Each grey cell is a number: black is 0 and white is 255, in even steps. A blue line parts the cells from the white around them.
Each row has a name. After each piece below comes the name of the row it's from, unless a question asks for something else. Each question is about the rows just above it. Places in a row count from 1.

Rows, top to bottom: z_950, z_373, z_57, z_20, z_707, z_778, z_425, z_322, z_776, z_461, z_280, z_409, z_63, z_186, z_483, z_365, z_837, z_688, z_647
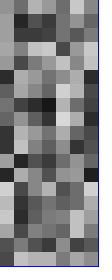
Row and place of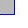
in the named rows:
z_483, 1
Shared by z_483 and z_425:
[95]
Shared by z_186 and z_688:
[81]

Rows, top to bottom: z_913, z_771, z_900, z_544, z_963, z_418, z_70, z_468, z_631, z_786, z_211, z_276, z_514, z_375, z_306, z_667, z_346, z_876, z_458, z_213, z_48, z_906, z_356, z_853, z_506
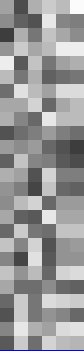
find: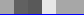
z_667
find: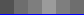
z_786
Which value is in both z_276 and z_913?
[76]
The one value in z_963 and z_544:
[237]
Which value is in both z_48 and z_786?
[110]
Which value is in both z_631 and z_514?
[175]
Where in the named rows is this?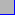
z_506, 6

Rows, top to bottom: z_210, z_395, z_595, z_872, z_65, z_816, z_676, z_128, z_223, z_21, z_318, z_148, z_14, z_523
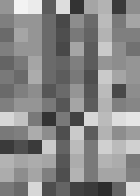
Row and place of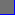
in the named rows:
z_872, 10
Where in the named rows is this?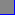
z_128, 10
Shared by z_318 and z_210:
[58]
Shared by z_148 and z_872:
[165]
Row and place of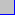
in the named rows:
z_223, 2
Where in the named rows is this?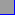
z_21, 10

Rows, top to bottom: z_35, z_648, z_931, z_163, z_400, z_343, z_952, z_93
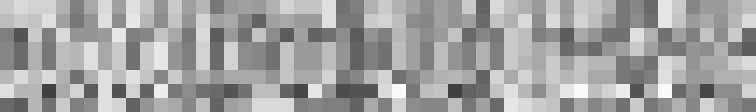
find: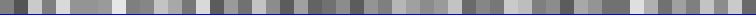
z_931
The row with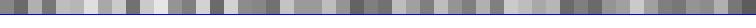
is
z_163

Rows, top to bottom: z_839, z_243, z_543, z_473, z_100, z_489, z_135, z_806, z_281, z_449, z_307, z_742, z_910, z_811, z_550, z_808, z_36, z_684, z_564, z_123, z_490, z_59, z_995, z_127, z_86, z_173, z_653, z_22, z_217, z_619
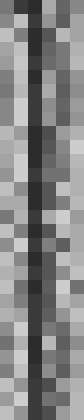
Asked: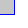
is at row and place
z_100, 2
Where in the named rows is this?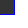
z_653, 3
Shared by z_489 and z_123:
[191]

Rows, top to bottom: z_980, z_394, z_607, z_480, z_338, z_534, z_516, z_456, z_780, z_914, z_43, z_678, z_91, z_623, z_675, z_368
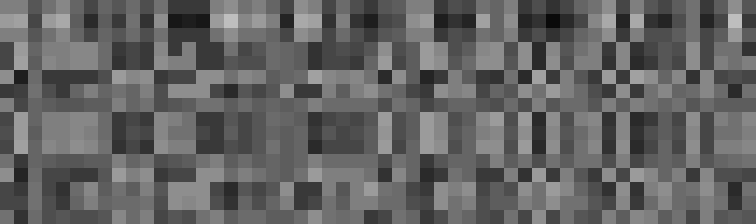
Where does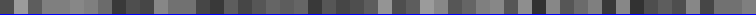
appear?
z_914
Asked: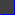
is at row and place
z_516, 2
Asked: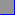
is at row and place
z_914, 28
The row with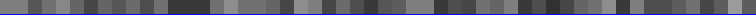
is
z_607

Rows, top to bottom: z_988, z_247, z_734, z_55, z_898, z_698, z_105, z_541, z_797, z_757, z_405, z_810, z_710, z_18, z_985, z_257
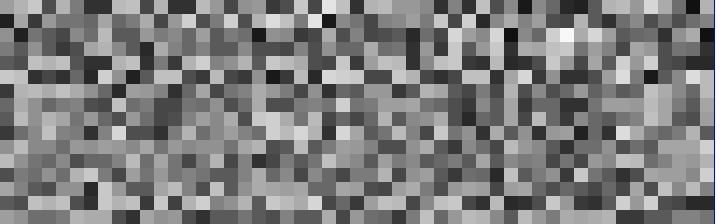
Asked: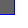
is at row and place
z_105, 43
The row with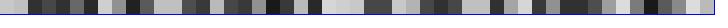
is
z_698
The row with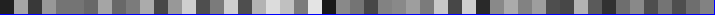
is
z_247
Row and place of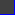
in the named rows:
z_985, 13
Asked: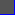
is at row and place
z_898, 6
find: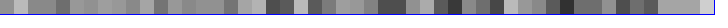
z_405

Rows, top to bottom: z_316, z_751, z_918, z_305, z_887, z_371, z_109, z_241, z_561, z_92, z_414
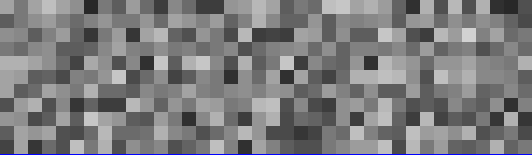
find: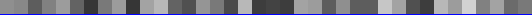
z_918
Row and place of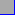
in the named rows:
z_887, 7
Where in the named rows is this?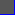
z_561, 11
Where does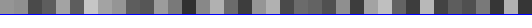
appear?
z_561
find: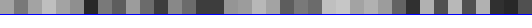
z_316
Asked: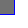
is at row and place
z_92, 11

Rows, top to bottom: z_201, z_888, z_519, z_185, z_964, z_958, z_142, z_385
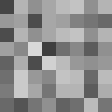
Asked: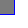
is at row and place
z_142, 1
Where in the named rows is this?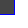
z_201, 1

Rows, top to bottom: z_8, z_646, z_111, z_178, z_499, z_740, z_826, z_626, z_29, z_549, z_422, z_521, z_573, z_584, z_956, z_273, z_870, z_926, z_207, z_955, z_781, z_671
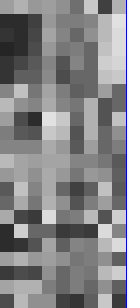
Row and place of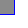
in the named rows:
z_740, 4
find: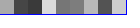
z_273
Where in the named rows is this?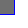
z_8, 6

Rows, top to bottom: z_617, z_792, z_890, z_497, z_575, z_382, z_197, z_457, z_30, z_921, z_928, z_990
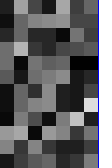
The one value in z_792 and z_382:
[139]
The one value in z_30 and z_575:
[9]
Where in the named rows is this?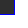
z_197, 3

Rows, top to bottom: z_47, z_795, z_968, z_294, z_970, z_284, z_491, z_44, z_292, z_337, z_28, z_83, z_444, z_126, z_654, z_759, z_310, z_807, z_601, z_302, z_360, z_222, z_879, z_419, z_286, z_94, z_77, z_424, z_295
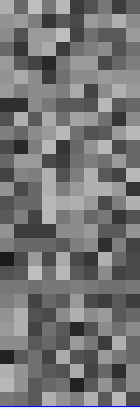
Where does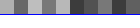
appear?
z_47
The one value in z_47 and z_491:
[176]
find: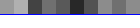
z_419
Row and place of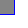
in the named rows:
z_444, 2
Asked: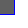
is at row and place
z_47, 10
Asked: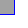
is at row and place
z_292, 6

